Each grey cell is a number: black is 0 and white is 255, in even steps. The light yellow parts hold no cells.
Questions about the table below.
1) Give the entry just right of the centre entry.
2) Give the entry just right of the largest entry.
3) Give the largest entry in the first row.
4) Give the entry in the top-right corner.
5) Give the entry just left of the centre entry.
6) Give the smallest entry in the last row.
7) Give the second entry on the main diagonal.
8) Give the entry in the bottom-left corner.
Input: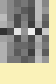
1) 238
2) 50
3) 188
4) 133
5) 226
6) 91
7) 133
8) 176

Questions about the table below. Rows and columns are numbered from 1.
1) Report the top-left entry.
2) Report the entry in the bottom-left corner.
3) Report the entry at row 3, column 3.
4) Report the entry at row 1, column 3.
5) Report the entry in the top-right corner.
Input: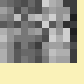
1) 119
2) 175
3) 191
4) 89
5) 61

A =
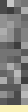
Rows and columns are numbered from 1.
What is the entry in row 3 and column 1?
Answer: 145
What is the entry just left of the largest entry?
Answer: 74
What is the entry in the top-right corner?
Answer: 116
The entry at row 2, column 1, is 74
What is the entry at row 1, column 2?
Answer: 199
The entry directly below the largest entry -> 61
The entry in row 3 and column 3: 130
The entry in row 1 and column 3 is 130
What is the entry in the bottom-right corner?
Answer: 145

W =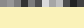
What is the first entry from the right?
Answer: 66
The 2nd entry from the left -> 151
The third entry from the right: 78
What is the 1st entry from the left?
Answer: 139

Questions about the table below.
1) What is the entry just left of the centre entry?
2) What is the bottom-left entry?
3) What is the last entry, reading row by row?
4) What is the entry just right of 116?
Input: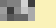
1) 61
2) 142
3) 170
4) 129

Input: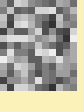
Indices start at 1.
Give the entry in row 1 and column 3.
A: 211
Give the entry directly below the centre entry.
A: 223
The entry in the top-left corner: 158
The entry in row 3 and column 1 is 196
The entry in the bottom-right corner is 126
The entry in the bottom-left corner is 182
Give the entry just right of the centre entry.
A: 142
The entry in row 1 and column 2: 95
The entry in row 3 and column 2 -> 80
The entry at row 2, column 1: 126
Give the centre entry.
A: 196
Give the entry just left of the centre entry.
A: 126
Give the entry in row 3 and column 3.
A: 182
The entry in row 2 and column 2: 196
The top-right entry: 111
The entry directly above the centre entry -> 142

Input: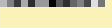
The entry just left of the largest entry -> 72
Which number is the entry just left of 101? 45
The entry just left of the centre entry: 153
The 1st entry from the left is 185

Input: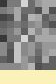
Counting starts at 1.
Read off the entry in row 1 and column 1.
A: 56
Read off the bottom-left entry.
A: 137
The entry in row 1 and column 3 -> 122
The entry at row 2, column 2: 137
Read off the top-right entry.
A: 168
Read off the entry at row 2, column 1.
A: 122
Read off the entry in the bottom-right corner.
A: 96
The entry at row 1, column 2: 122

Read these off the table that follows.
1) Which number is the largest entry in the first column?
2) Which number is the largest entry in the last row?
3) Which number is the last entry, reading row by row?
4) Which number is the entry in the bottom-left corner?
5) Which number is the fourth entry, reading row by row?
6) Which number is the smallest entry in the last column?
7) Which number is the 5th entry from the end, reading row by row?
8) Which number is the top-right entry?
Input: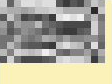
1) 209
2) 222
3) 144
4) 88
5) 222
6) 100
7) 209
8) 173
